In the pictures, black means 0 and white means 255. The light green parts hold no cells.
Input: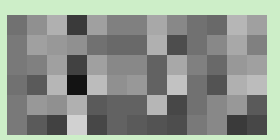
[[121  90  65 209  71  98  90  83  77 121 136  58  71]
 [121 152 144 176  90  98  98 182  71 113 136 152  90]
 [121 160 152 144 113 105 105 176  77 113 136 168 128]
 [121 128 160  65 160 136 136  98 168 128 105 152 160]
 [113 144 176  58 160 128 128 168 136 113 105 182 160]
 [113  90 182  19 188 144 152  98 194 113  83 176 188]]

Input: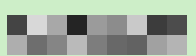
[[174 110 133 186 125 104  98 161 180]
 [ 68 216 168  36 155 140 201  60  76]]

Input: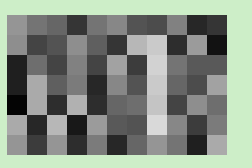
[[  4 170  45 177  45 102 110 196  68 142 110]
 [ 31 110  68 129  68 162  60 210 116  89  89]
 [142  68  83 142  95  53 183 202  45 155  18]
 [ 31 170  95 123  39 135  83 202 102  76 162]
 [149 116 102  53 116 135  83  76 129  39  53]
 [149  60 149  45 123  39 102 149 116  31 170]
 [170  39 183  24 155  89  83 217 135  60 123]]

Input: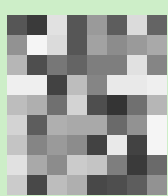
[[239 239  66 189 133 233 233 239]
 [189 175 112 211  78  52 112 182]
 [182  78 119 100 126 126 225 133]
 [225 169 140 203 196 126  58 106]
 [196 133 154 140  66 233  66 245]
 [211  93 175 169 169 106 146 245]
 [203  72 189 175  72  78  93 146]
 [146 245 219  86 162 140 154 169]
 [ 86  58 225  86 154  93 219 100]]

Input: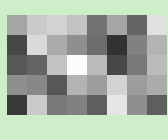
[[143 136  87 179 157 210 157 171]
 [ 57 202 121 129  94 230 143  94]
 [ 71 218 171 143 108  50 129 179]
 [ 87 100 194 252 187  71 121 187]
 [165 202 210 194 114 165 100 224]]

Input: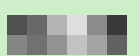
[[133 113 147 194 163  98]
 [ 80 105 179 222 140  58]]

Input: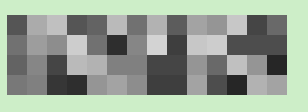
[[120 128  54  46 149 163 141  62  62 163  77  38 178 163]
 [ 99 134  69 186 178 128 128  69  69 149 105 192 149  38]
 [113 157 141 205 113  46 134 211  62 199 205  77  77  77]
 [ 85 171 192  85  99 186 113 178  92 163 149 199  69 105]]
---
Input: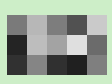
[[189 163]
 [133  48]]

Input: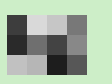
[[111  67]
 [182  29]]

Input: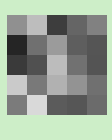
[[112 155]
 [ 80 188]]

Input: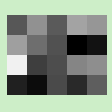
[[110  81]
 [ 62  77]]

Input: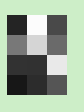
[[213 106]
 [ 49 233]]

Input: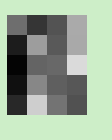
[[157  89]
 [100 104]]
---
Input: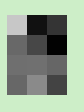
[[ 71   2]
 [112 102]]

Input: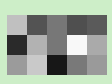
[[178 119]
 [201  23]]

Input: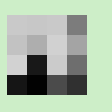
[[174 209]
 [ 24 203]]

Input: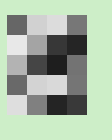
[[164  55]
 [ 69  30]]

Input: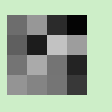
[[ 28 194]
 [170 116]]

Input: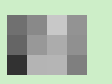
[[152 172]
 [180 181]]

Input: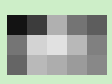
[[211 225]
 [185 173]]
